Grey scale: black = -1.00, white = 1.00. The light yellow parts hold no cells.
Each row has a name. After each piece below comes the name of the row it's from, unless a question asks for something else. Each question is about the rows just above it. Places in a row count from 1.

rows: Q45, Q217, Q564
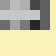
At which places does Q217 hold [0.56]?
1 2 3 4
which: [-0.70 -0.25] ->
Q564

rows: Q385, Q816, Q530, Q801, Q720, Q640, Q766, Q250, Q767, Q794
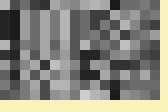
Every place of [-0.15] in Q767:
14 15 16
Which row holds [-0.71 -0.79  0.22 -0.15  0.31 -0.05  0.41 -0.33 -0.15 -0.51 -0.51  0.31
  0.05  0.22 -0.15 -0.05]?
Q816
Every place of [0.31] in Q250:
3 5 11 13 15
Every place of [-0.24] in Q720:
6 10 12 15

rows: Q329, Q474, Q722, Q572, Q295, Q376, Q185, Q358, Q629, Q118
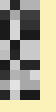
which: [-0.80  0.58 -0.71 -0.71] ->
Q185
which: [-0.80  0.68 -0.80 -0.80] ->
Q572
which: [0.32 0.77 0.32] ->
Q629
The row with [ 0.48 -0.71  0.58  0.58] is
Q376
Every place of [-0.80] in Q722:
1
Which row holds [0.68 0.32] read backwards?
Q358
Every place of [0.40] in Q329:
3 4

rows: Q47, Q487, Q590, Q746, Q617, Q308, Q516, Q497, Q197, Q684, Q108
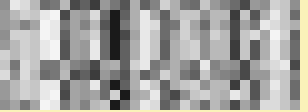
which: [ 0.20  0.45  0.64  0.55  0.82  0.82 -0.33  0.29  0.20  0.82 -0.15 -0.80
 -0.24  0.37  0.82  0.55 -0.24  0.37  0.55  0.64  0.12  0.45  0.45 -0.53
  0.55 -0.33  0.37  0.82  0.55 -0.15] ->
Q197
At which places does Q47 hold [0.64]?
17 28
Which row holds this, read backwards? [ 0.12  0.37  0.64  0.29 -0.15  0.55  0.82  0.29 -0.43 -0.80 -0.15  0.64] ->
Q746
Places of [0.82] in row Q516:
15 21 29
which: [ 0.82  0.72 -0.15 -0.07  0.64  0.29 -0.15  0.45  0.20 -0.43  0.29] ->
Q590
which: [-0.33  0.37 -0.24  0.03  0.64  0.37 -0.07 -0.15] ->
Q47
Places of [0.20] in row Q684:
1 9

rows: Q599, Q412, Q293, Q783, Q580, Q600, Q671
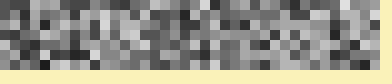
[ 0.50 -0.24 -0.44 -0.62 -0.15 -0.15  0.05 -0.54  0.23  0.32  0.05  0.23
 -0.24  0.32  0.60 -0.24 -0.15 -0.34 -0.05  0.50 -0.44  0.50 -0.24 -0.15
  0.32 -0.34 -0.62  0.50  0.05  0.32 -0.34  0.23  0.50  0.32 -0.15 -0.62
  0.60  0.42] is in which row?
Q580
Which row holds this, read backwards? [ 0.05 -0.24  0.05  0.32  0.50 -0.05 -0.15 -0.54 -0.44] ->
Q599
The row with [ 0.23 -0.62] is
Q600
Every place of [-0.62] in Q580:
4 27 36
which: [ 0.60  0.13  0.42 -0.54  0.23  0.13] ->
Q671
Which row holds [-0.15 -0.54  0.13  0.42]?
Q671
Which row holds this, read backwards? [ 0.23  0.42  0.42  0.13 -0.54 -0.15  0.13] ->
Q671

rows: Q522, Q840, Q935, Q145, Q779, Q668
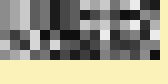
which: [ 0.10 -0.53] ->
Q779
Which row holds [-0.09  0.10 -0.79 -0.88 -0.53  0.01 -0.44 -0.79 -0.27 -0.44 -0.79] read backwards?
Q840
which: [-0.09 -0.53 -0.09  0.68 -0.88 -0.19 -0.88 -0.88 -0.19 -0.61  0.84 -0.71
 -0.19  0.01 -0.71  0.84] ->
Q145
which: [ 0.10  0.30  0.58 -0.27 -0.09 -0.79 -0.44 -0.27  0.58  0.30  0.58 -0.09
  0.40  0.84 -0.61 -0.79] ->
Q522

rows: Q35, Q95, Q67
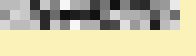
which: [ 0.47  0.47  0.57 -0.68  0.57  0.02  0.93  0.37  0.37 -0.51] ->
Q67
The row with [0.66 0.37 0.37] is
Q95
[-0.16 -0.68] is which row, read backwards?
Q95

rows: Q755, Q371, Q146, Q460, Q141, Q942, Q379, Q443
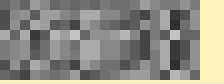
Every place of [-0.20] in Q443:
1 20
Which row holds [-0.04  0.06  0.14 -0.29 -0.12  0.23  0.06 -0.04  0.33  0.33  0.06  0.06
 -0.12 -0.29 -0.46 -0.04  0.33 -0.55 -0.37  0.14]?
Q942

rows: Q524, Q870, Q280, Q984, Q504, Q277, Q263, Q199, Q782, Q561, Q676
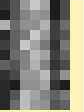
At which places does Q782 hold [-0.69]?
1
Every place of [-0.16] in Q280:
2 7
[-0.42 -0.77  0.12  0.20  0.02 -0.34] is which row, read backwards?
Q870

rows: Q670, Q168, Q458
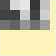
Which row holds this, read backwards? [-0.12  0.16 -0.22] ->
Q458
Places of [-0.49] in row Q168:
1 2 4
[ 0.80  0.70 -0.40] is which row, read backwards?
Q670
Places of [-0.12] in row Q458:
1 4
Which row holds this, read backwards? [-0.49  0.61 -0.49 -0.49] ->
Q168
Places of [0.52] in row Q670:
5

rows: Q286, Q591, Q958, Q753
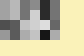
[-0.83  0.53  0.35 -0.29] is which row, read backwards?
Q753
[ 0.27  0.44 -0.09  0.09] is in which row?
Q286

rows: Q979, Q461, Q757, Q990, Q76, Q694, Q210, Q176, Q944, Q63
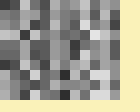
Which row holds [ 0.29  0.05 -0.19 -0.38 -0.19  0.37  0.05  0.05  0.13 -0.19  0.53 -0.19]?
Q944
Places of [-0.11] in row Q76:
1 2 9

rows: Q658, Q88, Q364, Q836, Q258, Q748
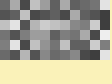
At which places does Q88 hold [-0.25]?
2 6 9
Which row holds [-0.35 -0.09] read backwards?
Q836
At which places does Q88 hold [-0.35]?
1 5 10
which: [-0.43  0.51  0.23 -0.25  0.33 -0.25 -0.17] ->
Q658
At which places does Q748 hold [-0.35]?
2 4
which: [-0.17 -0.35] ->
Q748

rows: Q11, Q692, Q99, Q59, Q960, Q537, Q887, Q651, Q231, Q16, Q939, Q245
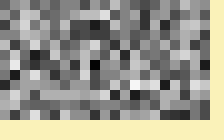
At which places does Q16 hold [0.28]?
1 3 9 13
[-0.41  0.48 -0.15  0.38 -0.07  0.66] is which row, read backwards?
Q99
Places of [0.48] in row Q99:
7 12 19
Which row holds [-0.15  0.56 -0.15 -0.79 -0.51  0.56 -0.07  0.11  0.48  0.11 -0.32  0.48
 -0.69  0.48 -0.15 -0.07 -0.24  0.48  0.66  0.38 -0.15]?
Q537
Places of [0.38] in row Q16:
5 6 7 8 10 17 18 20

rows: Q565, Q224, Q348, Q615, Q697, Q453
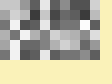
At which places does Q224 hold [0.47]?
3 10
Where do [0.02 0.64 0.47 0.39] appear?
Q615
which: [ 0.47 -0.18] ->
Q697
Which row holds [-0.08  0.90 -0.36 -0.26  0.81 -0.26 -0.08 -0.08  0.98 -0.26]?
Q348
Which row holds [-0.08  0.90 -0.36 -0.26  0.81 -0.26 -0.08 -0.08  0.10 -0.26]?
Q453
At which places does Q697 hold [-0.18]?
3 4 9
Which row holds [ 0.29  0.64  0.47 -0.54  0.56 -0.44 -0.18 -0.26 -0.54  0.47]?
Q224

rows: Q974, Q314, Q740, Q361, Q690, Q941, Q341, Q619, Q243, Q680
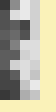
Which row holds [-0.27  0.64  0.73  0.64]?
Q341
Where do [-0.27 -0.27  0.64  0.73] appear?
Q941

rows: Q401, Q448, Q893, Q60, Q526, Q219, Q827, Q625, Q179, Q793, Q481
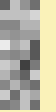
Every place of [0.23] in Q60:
1 3 4
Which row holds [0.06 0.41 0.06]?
Q179
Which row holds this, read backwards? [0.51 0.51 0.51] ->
Q448
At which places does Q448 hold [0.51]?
1 2 3
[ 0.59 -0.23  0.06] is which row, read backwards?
Q625
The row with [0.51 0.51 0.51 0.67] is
Q448

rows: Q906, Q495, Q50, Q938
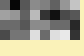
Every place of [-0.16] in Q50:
1 2 6 7
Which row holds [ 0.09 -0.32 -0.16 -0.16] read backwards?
Q50

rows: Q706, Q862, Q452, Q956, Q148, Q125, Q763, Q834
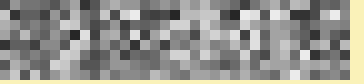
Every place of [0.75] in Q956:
9 14 24 26
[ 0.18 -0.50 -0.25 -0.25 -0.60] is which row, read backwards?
Q862

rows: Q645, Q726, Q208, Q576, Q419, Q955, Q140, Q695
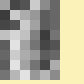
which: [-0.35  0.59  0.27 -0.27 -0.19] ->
Q208
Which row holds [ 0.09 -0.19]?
Q645
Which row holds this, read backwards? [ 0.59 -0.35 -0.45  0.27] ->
Q645

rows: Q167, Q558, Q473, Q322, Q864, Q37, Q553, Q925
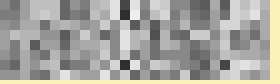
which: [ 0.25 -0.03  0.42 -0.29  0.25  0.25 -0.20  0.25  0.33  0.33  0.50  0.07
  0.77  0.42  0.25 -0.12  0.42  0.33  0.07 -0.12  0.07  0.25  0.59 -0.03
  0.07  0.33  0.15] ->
Q864
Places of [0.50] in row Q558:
4 6 10 16

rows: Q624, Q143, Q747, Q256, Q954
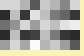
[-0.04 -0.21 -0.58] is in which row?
Q143
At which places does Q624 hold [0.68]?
1 2 8
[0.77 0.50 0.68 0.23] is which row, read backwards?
Q747
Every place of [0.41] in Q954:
5

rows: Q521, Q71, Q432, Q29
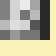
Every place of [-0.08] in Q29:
3 4
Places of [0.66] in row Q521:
2
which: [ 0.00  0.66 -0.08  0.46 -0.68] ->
Q71

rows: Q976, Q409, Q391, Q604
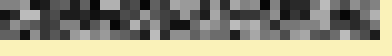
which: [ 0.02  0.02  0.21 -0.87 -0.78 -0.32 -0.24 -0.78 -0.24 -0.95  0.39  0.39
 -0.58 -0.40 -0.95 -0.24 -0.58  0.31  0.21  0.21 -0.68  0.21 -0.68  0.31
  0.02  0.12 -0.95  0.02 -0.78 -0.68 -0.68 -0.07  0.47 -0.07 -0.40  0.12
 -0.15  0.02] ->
Q976
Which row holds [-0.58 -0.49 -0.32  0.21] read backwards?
Q409
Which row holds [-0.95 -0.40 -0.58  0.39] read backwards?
Q976
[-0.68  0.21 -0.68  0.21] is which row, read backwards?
Q976

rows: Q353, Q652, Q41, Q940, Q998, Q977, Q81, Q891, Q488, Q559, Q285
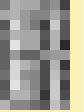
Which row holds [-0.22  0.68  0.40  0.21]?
Q81
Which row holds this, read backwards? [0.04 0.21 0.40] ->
Q652
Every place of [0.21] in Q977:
2 6 7
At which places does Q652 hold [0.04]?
4 5
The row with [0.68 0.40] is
Q81

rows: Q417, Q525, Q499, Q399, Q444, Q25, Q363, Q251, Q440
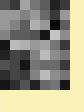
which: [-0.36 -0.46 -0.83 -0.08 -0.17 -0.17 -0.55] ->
Q363
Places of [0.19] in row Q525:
1 2 4 7
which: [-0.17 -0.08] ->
Q440
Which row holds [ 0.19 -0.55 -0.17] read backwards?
Q525
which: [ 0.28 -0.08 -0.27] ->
Q417

